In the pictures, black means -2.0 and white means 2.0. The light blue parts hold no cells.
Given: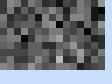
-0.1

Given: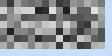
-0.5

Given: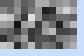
1.3

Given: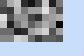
1.5

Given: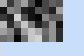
-1.1

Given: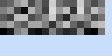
-0.6

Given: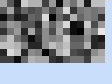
-1.8

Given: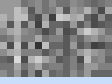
0.8
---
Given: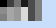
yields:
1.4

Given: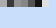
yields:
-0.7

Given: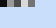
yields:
-0.8

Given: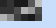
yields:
-1.4

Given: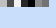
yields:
-2.0

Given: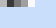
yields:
-0.1
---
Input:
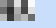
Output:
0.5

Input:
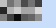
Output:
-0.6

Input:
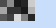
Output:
1.4

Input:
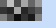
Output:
-1.2

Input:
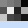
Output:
-0.9

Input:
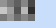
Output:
-0.3
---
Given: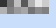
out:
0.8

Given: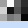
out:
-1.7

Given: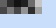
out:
-1.5

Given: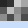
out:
1.0

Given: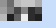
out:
0.1

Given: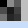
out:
-1.6
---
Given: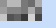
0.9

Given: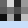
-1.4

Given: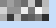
0.1

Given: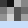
0.9

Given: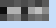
-0.6

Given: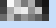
0.9

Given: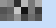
-1.3

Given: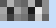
-0.2

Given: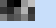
-2.0

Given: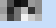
-1.8
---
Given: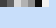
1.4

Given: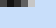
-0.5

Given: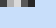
0.8

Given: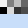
1.4

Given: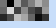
1.0

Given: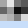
1.4

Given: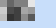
1.2
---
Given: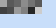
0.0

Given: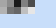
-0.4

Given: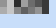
-0.1

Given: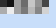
0.9

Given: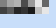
-1.6

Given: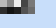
-1.5

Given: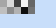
0.8
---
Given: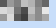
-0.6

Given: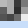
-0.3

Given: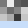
-1.1

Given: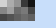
-0.5

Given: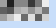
1.7

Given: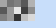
-1.2

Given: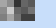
-0.2

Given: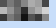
-0.5
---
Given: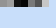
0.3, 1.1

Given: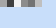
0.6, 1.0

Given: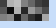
-1.0, 0.6

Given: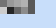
-0.2, -0.6

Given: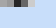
0.6, 1.2

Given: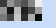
-1.1, -1.9

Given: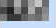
-0.1, 0.3

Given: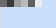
-0.3, 1.7
